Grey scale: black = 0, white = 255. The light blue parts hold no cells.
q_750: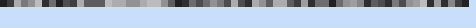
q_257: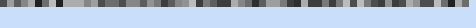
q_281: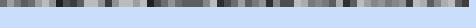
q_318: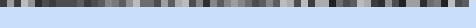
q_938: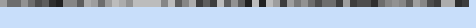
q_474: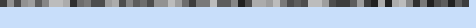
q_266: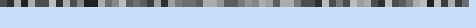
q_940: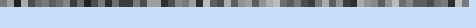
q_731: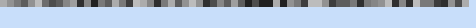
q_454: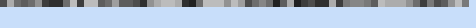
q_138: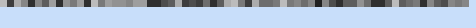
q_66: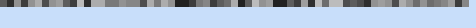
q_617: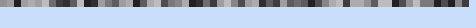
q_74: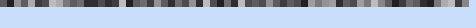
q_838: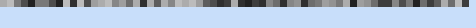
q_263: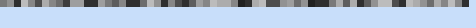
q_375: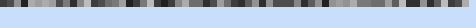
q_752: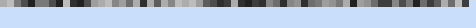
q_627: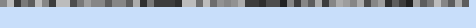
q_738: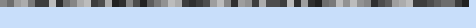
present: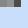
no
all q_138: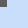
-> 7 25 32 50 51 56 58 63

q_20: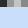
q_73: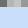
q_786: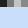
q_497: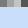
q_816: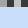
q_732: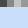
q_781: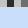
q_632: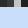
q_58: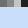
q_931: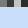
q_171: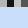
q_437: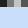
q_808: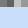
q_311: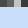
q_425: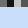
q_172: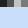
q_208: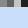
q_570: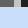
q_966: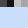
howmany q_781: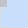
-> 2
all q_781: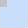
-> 1 3

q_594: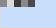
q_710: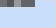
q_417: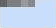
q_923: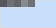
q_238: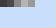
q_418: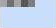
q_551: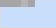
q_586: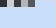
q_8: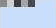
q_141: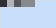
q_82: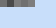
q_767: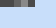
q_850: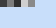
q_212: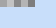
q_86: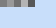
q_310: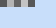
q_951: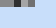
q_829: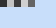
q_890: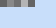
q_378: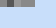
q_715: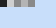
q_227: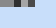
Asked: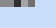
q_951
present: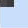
no
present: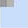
no
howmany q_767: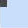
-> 3
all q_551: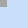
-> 1 2 3 5
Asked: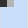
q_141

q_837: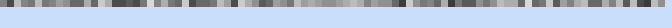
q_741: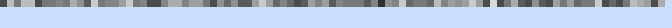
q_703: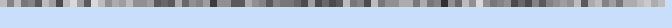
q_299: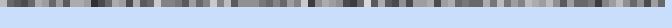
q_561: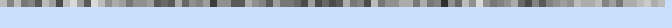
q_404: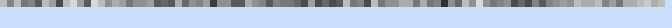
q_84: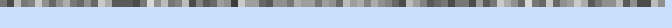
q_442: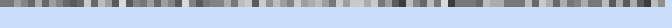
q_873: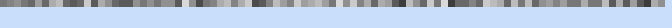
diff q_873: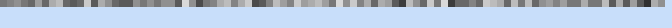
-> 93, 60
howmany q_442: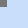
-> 17
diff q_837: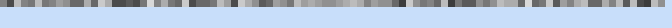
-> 64, 172
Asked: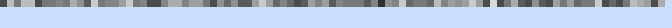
q_741
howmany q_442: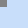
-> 10
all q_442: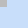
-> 15 35 40 46 59 62 70 76 87 94
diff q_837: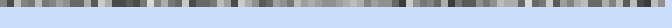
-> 14, 104

